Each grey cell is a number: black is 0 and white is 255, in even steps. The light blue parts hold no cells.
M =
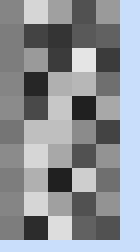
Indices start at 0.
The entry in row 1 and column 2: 52
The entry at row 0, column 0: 133
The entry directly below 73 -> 191
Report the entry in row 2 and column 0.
125
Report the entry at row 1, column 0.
125
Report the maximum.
229
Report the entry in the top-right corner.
154
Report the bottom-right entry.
81
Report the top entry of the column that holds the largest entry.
81
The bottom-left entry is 125
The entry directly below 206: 81

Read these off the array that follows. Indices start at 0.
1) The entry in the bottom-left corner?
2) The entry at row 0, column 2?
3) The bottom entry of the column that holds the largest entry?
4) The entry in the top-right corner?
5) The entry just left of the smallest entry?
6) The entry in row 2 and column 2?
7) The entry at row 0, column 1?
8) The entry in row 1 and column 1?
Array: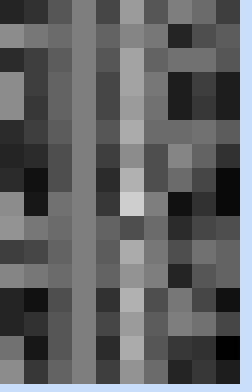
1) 140
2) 86
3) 147
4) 62
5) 49
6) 92
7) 49
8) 119

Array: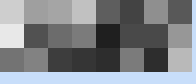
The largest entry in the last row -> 185
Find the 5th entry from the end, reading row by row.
53
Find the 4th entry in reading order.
193
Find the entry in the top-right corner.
88
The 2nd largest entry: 206
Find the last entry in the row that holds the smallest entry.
151
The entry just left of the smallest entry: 123

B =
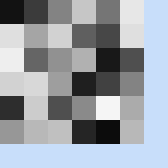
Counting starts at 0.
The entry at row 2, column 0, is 238
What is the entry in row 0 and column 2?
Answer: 131
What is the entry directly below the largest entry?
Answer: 12
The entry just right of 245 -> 171
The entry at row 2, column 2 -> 145
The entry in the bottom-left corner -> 151
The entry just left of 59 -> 18
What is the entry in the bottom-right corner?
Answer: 184
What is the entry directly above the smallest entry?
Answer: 245
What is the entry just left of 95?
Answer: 210
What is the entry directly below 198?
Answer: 95

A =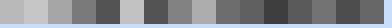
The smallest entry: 63
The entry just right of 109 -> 97
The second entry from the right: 76
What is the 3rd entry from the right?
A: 115
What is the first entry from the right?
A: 103

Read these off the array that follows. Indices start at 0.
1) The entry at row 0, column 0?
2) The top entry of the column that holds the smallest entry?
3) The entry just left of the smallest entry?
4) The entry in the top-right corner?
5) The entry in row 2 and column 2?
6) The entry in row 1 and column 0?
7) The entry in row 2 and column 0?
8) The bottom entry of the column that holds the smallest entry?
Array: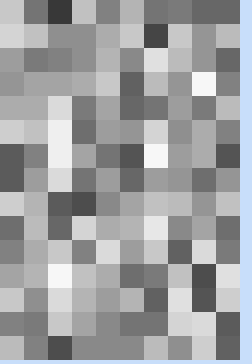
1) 200
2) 56
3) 116
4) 103
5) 129
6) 212
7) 157
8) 77

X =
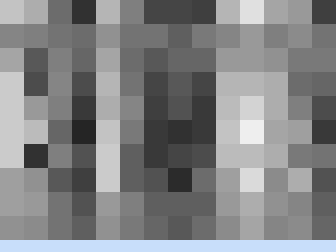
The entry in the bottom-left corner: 145
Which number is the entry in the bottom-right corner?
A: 102
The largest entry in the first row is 224
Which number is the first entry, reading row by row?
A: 195
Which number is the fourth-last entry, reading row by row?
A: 165
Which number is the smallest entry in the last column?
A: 57
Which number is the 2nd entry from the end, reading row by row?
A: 139
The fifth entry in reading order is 181
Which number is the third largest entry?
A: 218
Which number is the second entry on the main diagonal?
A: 127
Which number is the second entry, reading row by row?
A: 173
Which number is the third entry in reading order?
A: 108
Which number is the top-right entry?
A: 63
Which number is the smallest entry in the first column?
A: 133
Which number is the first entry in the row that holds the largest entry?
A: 203
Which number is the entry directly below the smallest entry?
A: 82
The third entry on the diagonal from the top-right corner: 145
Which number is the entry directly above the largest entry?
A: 211
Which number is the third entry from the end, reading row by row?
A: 133
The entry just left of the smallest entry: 102
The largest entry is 238
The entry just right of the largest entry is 165
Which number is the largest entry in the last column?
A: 121
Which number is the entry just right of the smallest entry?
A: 195
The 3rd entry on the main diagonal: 127

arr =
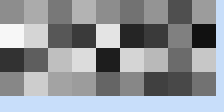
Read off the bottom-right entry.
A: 114
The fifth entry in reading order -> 141
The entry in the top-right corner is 156
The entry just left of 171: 141
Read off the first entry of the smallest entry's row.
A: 247
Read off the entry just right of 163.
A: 156
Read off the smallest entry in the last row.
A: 64
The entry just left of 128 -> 58
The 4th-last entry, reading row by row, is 135
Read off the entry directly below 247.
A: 50
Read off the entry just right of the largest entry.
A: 213

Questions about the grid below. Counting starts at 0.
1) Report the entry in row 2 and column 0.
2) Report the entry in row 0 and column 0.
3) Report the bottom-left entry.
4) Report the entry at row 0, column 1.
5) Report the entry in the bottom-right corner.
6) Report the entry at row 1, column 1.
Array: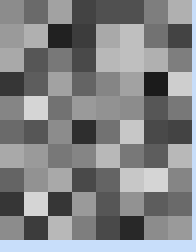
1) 169
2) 140
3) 140
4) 106
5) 154
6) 176
